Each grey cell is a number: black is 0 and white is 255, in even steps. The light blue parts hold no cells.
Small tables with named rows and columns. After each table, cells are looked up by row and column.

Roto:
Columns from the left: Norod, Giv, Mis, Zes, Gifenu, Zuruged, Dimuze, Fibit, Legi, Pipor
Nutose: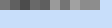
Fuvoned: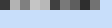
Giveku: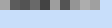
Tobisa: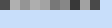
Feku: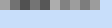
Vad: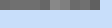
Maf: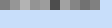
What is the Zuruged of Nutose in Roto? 154
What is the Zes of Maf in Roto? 148
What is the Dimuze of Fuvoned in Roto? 121
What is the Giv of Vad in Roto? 112
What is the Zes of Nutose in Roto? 105
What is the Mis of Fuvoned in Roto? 128
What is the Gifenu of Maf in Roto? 157
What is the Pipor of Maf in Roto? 128

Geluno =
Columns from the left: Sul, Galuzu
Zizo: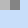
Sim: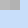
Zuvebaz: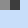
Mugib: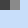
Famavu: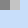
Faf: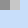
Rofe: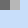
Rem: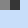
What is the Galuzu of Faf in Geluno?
199
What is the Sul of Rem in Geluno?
132
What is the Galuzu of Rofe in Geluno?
183
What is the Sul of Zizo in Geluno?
185
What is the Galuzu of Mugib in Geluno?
138
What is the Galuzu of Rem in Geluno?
54
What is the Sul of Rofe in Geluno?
107
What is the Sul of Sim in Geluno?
186
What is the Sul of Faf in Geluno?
144
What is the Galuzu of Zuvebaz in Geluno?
61

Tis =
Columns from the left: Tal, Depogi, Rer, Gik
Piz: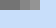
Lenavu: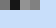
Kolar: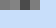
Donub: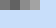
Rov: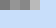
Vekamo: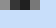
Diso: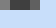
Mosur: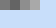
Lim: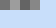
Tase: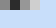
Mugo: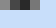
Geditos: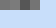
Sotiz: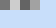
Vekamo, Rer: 32
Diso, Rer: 63
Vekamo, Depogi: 54
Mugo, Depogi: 71
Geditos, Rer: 86
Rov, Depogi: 149
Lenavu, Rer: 147
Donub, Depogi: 98
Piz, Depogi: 116
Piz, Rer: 134
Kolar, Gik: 125
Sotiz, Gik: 162
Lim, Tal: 115
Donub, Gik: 163
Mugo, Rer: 41
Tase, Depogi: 44
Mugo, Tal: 137
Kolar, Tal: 122
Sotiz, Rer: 100

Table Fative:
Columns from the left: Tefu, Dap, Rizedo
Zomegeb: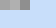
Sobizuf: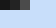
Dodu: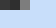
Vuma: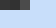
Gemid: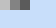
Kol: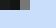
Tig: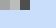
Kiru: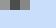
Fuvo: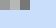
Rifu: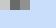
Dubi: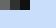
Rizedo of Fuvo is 119
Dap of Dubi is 49
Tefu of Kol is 27
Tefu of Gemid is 192
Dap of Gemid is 131
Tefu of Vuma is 54
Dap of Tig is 188
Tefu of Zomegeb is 165
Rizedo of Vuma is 75
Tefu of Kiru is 151
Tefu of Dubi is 103
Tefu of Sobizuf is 23
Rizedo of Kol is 119
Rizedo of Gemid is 91
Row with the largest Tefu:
Rifu

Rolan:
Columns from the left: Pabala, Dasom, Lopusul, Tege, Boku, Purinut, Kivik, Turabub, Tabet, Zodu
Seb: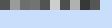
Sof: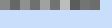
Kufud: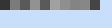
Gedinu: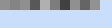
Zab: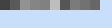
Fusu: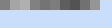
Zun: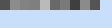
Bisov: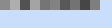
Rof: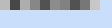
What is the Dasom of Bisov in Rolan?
174
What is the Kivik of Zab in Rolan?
86
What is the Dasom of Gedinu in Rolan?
132
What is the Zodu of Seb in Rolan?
86
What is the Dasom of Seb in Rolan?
155
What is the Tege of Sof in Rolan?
112
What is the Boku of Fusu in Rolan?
116
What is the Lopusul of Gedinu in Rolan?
143
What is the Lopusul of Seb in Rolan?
110
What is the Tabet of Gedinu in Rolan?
101
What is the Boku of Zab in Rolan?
129
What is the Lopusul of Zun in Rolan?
130

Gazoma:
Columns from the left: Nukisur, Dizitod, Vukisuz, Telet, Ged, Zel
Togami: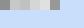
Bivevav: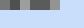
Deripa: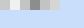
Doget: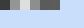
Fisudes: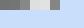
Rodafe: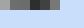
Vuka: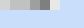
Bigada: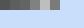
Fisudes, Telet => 223
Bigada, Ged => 190
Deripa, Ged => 195
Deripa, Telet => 141
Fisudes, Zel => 133
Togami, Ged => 224
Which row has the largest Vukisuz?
Doget

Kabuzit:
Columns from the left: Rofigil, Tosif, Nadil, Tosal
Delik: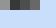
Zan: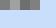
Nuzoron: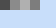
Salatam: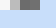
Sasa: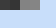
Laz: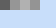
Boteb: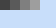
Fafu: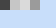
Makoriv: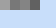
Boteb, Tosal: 158
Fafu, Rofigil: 68
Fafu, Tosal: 155
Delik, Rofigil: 148
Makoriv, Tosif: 120
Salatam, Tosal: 112
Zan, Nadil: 111
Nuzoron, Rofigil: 76
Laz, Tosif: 150

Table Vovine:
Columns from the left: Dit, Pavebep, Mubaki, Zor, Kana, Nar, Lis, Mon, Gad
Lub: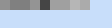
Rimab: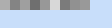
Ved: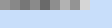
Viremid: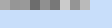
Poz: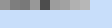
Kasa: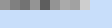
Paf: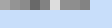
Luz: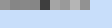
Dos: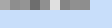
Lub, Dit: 145
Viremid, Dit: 170
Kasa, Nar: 148
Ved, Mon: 148
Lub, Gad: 171
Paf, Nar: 221
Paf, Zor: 105
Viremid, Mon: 149

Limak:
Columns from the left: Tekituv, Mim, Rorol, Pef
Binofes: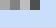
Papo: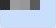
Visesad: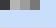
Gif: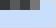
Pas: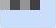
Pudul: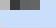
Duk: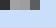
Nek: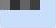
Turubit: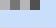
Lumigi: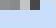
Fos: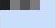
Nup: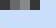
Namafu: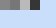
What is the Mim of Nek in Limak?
48
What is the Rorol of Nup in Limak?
137
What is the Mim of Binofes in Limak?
130
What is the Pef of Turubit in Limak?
80
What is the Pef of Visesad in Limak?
120
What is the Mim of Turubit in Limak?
118
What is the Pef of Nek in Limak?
63
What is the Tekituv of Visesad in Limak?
57
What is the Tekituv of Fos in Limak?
33
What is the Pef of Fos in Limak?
123
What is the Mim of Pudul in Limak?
57
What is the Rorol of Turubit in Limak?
182
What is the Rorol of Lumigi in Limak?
196
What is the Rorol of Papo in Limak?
152
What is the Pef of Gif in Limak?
118
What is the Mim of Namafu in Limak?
119
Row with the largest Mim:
Visesad

